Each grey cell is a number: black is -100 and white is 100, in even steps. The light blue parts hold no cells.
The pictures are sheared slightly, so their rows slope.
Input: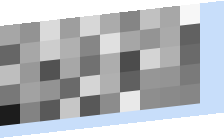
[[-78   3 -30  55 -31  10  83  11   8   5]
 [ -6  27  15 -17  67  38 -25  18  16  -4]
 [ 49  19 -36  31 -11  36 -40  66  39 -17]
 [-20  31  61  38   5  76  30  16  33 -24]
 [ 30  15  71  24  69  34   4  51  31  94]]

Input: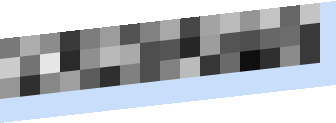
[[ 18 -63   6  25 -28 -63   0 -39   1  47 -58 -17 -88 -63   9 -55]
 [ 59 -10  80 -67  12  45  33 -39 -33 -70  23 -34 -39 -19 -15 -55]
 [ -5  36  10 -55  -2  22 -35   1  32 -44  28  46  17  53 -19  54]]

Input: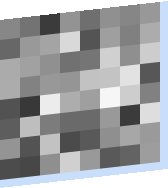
[[-40 -44  12  63  20 -30 -22  23]
 [ 16 -35  52 -41 -30  12  31  21]
 [-27  49  -3 -17 -17  20 -54  74]
 [-36 -56  85  36  25  93  61   1]
 [ 35   2  19  17  52  53  77 -32]
 [ 34  26  13 -11  -8  63  12  61]
 [-19  20  29  70 -34  25   0  35]
 [  6 -10 -54  15 -13  13   5  19]]

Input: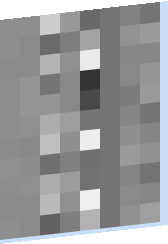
[[ 12   8 -23  -1  40  -9  13  25]
 [  9   9  46  13  87  -9   8   5]
 [ 11  13  36  22 -11  -9   4  -9]
 [ 13  10 -12   0 -12  -9  21  14]
 [  9   7  50  12  85  -9  12   4]
 [ 11  13  36  23  -8  -9   4  -8]
 [ 11  17  17   7 -43  -9  -3  20]
 [ 11  17  -8   7 -59  -9   7  18]
 [  9   9  41  13  84  -9   6   5]
 [ 12   8 -17  -2  29  -9  15  21]
 [ 11  12  61  19 -18  -9   2  -9]]

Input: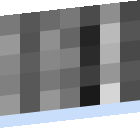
[[ 19 -31  18  -9 -80  68 -38]
 [  0 -31  -6 -19 -51  18 -32]
 [  6 -27   6   0 -66  39 -43]
 [ 19 -35  12 -21 -72  46 -33]
 [ -5 -32 -16  -6 -41  11 -43]]

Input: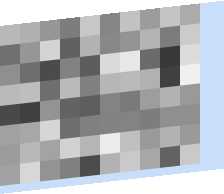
[[ 27  69  15   0 -40  40  58  32 -22  58]
 [ 22  44  28  65  42  84  50  21  40  21]
 [ 26  31  68 -14   0   2   3  -2  12  12]
 [-43 -50  15 -22 -26   3  -4  23  40  20]
 [ 45  49 -14  46   0  43  45  39 -50  88]
 [ 12 -13 -41   1 -28  71  81 -16 -56  72]
 [-12  18  66 -24  40   7  15  41  -3  59]
 [ 44  38  18  -2  56   4  52  22  53  34]]

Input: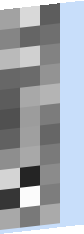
[[ 32  -5  33]
 [-58  97  -2]
 [ 66 -72   9]
 [ 11  32  -4]
 [-24  25 -20]
 [-37  22  -3]
 [-28  32  41]
 [-19 -16  15]
 [ 46  63   2]
 [  4 -21 -13]
 [ 27  70 -27]]
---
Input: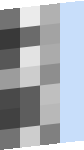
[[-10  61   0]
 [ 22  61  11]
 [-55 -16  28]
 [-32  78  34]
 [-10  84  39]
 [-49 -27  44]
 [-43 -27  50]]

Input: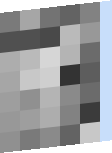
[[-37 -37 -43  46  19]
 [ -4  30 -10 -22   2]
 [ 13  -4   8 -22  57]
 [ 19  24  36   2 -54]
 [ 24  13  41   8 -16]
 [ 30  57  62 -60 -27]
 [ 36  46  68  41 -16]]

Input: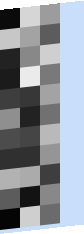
[[ 40  34 -51]
 [ 56  28 -28]
 [-96  62 -16]
 [ 12 -73 -11]
 [-79  84  -5]
 [-28 -85   7]
 [-62 -62  17]
 [-91  68  22]
 [-51 -57  28]
 [-40 -46  45]
 [-73   7  62]]

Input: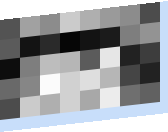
[[-29 -85 -67 -95 -85 -79  -1  15]
 [-35  26  10  59  37  21  10 -40]
 [-40  59  37  64  32  85 -13 -24]
 [-90  -1  48  43 -29  80 -73 -52]
 [-18   5  97  64  74  43 -46 -73]]

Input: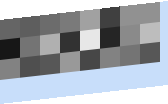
[[  2 -38 -32  20 -44   2  -9 -32]
 [-21 -26 -15  -4  26 -50  14  14]
 [-82  -9  38 -61  81 -71   8  48]]

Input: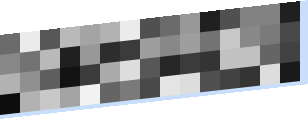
[[-16  84 -32  45  29  40  84 -37 -16  19 -75 -37   2   2 -75]
 [ 40  13 -26 -85 -54  34  73 -32 -70 -54 -59  51  51 -21 -48]
 [  7 -10  45 -75  19 -65 -54  24   7  24 -10  57   7  -4 -43]
 [-90  40  57  29  90 -21  -4 -43  79  73 -37 -48 -59  73 -80]]

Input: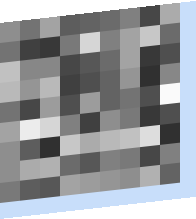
[[ 11 -27 -62  56  34  45  51  73 -62]
 [-10 -50 -56  -5  68   0  28  56 -16]
 [ -5 -27 -32  28  22  17  11  39 -22]
 [ 51   6   6 -44 -32 -16  28 -56 -38]
 [-10 -44  22 -38  22 -22 -10 -38  96]
 [ 11 -10  28 -27 -22 -16   0 -44  34]
 [ 11  34  39 -16 -32   0  -5 -44   0]
 [ 45  17  45 -50 -38 -22  17 -62   6]
 [ 28  85  68   0 -50  11  -5 -56 -38]]

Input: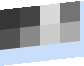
[[-36   7  59  35]
 [-58 -47  70  -9]]
